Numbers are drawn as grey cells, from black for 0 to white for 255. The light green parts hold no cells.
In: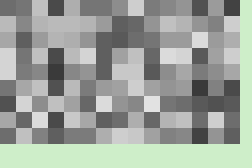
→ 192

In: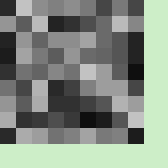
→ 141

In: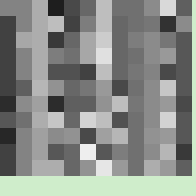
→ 174

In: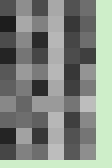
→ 76

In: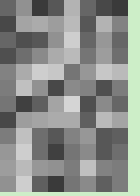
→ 58

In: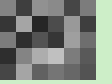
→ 145

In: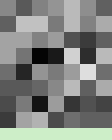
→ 130
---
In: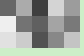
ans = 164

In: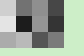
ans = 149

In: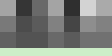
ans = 142

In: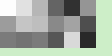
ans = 163

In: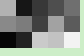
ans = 162

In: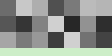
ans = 146

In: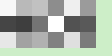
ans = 82

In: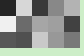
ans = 159
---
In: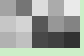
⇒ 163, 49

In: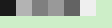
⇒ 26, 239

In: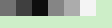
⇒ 113, 244

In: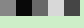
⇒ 134, 69

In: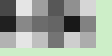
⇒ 72, 172

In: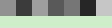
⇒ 145, 198

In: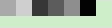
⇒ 169, 3

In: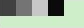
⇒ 65, 10

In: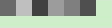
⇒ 106, 79
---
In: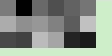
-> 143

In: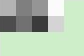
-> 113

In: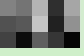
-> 88

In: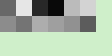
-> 117

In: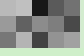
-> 97

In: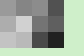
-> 208

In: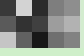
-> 49

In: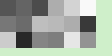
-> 106

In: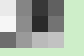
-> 140
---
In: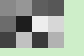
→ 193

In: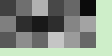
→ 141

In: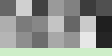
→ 142

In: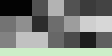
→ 193

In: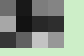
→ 97

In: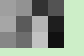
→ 109

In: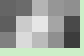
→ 218

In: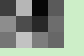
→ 194
